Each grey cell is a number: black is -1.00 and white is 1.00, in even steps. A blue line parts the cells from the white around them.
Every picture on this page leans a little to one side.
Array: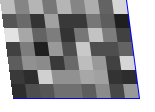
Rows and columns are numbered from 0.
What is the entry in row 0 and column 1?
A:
0.04
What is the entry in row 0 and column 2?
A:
0.42
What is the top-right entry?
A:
0.68
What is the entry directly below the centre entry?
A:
-0.17
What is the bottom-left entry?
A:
-0.65
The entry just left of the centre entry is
0.20
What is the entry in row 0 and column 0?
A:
0.48
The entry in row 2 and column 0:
0.78
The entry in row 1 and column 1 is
-0.17
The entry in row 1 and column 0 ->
-0.33
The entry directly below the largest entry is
-0.49
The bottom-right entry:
0.20
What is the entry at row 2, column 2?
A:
-0.22

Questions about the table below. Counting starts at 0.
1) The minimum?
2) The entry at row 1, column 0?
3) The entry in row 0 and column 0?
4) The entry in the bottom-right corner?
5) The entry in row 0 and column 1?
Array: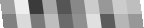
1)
-0.54
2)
0.01
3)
0.25
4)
0.19
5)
0.87

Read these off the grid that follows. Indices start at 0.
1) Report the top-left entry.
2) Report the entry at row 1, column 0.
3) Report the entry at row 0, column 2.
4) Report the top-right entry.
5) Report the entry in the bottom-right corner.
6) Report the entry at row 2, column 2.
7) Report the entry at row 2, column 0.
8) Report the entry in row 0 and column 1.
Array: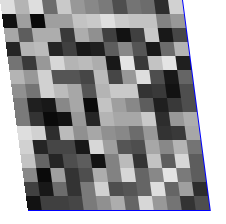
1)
0.74
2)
-0.86
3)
0.74
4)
0.64
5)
-0.39
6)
0.36
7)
0.31
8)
0.41

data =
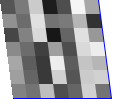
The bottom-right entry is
-0.10
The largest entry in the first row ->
0.92
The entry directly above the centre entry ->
-0.82
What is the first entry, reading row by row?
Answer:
-0.33
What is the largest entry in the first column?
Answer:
0.31
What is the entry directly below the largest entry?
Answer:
0.43
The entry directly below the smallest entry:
0.25
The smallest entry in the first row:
-0.77
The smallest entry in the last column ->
-0.61
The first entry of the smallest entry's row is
-0.45
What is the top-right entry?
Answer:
0.31
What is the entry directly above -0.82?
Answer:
-0.10
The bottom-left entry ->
0.02
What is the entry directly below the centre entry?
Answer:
0.86

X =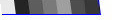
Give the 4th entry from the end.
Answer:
-0.04
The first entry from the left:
0.83
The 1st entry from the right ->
-0.57
